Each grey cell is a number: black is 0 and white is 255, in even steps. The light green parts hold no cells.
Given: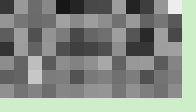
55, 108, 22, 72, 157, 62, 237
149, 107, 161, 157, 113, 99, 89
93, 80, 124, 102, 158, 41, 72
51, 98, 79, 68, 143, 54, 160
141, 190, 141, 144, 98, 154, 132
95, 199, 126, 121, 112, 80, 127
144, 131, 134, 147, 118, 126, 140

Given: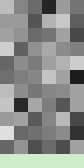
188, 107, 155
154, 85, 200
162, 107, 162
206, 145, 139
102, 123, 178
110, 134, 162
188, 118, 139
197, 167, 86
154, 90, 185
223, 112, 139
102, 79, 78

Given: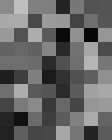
138, 128, 36, 82
169, 73, 151, 110
153, 174, 9, 8
99, 97, 41, 166
110, 107, 80, 180
31, 127, 49, 95
111, 90, 42, 161
68, 138, 103, 150
37, 107, 92, 170
33, 70, 167, 35

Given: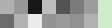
176, 23, 83, 156
108, 235, 155, 177

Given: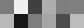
124, 64, 126
185, 126, 76

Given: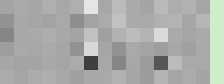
164, 166, 167, 229, 187, 164, 173, 165
146, 165, 169, 163, 193, 169, 180, 181
134, 169, 168, 193, 178, 180, 170, 170
158, 167, 166, 216, 146, 164, 168, 169
166, 164, 165, 63, 133, 155, 187, 169
171, 172, 167, 168, 177, 156, 165, 164
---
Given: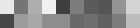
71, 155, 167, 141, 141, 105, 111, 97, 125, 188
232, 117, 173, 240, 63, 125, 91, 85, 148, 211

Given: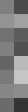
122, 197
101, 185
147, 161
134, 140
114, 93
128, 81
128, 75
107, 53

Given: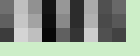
60, 212, 191, 8, 96, 52, 205, 80, 66
96, 198, 163, 15, 137, 44, 177, 74, 88
112, 191, 145, 21, 151, 44, 170, 80, 104

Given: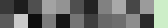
91, 202, 14, 123, 21, 117, 63, 104, 110, 141, 42
57, 29, 79, 163, 147, 79, 35, 129, 169, 71, 155

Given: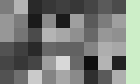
124, 180, 41, 55, 63, 55, 69, 90, 75
151, 124, 26, 138, 26, 159, 90, 124, 159
151, 117, 75, 180, 167, 144, 104, 151, 144
82, 111, 202, 132, 167, 138, 47, 90, 174
82, 63, 41, 104, 98, 98, 132, 174, 167
69, 55, 69, 159, 216, 104, 14, 180, 34

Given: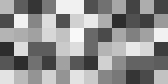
74, 241, 134, 221, 80, 209, 233, 173, 45, 80, 61, 154
45, 221, 93, 93, 202, 221, 105, 180, 194, 233, 215, 61
227, 186, 148, 209, 148, 227, 202, 134, 120, 53, 74, 194
180, 173, 161, 215, 194, 249, 105, 74, 167, 128, 161, 241
186, 93, 53, 120, 241, 241, 80, 113, 167, 67, 173, 67
86, 45, 113, 61, 161, 86, 53, 209, 140, 99, 99, 93

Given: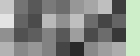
179, 137, 151, 130, 69, 41, 137, 158, 173
199, 116, 88, 122, 108, 151, 166, 191, 61
227, 100, 75, 185, 144, 191, 108, 69, 100
144, 81, 94, 130, 88, 158, 75, 108, 55

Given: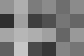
96, 198, 74, 55, 132, 118
166, 182, 174, 160, 102, 153
147, 174, 124, 139, 110, 139
47, 160, 62, 80, 118, 102
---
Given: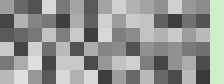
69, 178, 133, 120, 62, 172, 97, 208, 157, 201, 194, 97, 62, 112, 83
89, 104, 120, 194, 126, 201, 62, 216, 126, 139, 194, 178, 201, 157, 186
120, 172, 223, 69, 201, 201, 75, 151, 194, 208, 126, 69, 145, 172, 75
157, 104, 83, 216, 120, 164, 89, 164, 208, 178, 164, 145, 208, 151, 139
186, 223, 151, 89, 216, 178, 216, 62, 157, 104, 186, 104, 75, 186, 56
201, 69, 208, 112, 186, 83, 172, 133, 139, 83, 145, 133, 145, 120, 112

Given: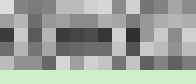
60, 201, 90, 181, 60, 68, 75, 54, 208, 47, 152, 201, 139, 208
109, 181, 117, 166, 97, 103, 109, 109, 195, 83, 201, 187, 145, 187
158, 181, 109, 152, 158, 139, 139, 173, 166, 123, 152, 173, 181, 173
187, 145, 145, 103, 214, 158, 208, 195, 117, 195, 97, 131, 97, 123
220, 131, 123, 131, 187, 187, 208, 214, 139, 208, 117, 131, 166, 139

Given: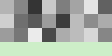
156, 119, 235, 74, 172, 188, 215, 134
180, 134, 52, 201, 126, 164, 228, 97
207, 111, 89, 156, 60, 188, 140, 172

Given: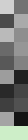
41, 69
63, 81
75, 170
88, 130
106, 150
157, 33
164, 20
186, 142
208, 114

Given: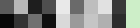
8, 51, 112, 15, 217, 154, 197, 176, 44
91, 184, 30, 78, 233, 106, 190, 225, 57

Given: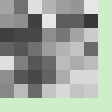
64, 71, 71, 142, 119, 164, 203
99, 86, 112, 157, 179, 195, 106
135, 187, 106, 195, 216, 195, 203
142, 86, 71, 99, 172, 216, 216
149, 142, 64, 230, 93, 93, 56
164, 112, 223, 179, 157, 149, 230
223, 127, 86, 106, 187, 172, 187

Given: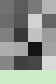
107, 85, 210, 100
114, 92, 121, 180
127, 56, 194, 156
134, 64, 70, 217
174, 168, 20, 162

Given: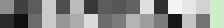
42, 16, 107, 202, 151, 172, 218, 107, 123, 180, 158, 123, 23, 195, 115
143, 64, 92, 202, 78, 188, 56, 92, 86, 99, 224, 49, 244, 231, 210
